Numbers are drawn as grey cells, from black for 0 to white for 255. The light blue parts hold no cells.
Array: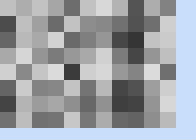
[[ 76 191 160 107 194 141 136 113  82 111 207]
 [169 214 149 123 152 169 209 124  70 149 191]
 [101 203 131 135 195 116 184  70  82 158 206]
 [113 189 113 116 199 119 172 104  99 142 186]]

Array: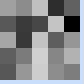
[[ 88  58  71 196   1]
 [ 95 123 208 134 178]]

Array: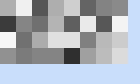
[[ 59 133 112 180  95 234  87 243]
 [145 123 132 132  47 160 188 219]]

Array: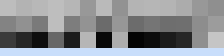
[[131 145 122 190 125 147 107 151 108 117 110 111 141 156]]

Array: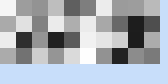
[[170 225 129 235 174 235 168 104  29  78]
 [171 114 206 149 218 254 146  34 140 122]]

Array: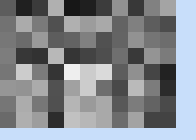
[[114 171 122  80 176 156 169  99 128  93  76]
 [125  55  50 184  53  67  78 111  57 148 123]
 [150 147 171  81 161 204 110  73 186 124  43]
 [106 175 157  44 193 183 169 108 163  67  67]]

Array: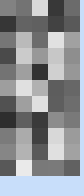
[[ 54  99  96  66  89]
 [ 74 203 152 199 142]
 [158 224 177  93 103]
 [ 46  95  58 140 121]
 [134 179  89 224 162]]

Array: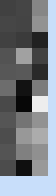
[[ 70  68 146]
 [ 83 161  65]
 [109  18 123]
 [ 85 116 146]
 [ 84 128 144]]
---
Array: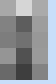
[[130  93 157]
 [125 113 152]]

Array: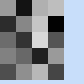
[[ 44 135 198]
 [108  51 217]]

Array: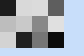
[[189 201 136]
 [211  32 118]]

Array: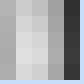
[[175 213 203]
 [173 220 213]]

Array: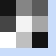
[[ 69 243 165]
 [255 190  19]]

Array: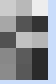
[[167  84  50]
 [ 80 193 181]]
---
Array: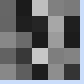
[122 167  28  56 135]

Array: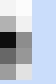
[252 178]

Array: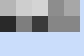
[167 134]

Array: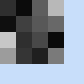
[184  88  47 156]

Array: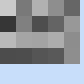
[102 100 163  77]

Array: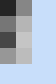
[134 118]

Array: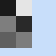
[229 126]

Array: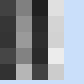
[223  42 153  71]

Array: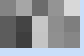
[215 141 196]
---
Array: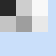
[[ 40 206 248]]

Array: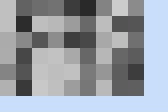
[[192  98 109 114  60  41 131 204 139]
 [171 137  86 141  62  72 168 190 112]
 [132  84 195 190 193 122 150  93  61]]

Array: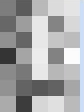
[[125  91 185 219 228]
 [145 101 231 197 188]
 [138 120 232 183 194]
 [171  60 214 224 186]]

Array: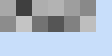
[[168  63 174 179 158 137]]

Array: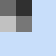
[[107  48]]

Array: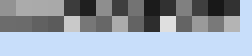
[[147 171 170 169  60  31 142  62 115  27  49 128  63  24  50]]

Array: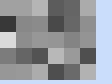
[[160 161 181  92 101 170]
 [218 140 151 149 132 148]
 [151 153 172  78 105 178]]
